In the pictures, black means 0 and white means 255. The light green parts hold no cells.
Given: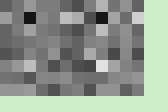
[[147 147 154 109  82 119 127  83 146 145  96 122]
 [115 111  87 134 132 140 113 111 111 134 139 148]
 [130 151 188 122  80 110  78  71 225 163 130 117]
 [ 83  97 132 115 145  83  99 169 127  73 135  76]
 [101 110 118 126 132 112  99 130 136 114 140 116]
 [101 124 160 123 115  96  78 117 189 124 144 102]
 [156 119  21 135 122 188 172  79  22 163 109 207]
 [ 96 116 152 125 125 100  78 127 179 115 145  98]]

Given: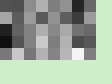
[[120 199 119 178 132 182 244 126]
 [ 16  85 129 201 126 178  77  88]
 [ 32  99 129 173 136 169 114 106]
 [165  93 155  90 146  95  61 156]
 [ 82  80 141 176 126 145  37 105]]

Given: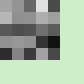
[[ 44 131  58 162  72]
 [145 151 146  52  18]
 [ 88  79  83 112  92]
 [182 143 145 174 159]
 [164 147 103 223  75]]

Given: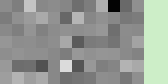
[[158 179 158 169 136 111 116 121 142 140 119 143]
 [153 109 111  81 136 219  85 152 127 133 179 169]
 [142 147 143 143 137 125 152 145 149 148 138 131]
 [150 141 142 137 142 168  91 123 126 116 139 163]
 [137 127 148 129 140 145 142 145 151 111 140 138]
 [124 144 155 170 146 103 181 135 145 136 120 124]
 [140 126 196 136 140 134 110 125 174   3 105 144]]

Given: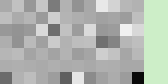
[[107 178 189 170 157  95 229 139 161 172 156   9]
 [173 175 173 170 175 171 173 169 175 174 168 168]
 [182 187 164 176 163 179 157 165 206 194 166 184]
 [174 146 186 160 203 178 189 191 112 132 182 190]
 [152 147 153 217 110 193 156 218 152 156 240 216]
 [190 171 181 154 206 180 174 169 161 165 156 190]
 [170 193 151 198 123 178 146 168 232 211 183 178]]

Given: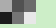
[[ 27 117 232]
 [172  81 107]]

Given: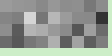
[[107  88 119 130 175  93 162  94 126]
 [142  91 180 172 153 139  86 159 107]
 [133 127 213 118 183 155 138 137  51]
 [155 150 148 137 151 141 143 120 140]]
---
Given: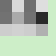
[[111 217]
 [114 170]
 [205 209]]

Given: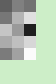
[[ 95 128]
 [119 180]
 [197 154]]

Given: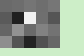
[[106 109]
 [ 90  32]
 [101 146]]

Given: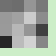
[[112 109]
 [153 161]
 [154 183]]

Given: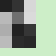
[[ 33  51]
 [185 111]
 [173  34]]

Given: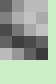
[[ 96 149]
 [128 173]
 [ 74 119]]

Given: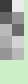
[[ 58 235]
 [ 99 149]
 [186 106]]

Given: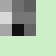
[[166 111]
 [216 118]
 [165  17]]

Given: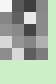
[[246  88]
 [134  97]
 [146 137]]
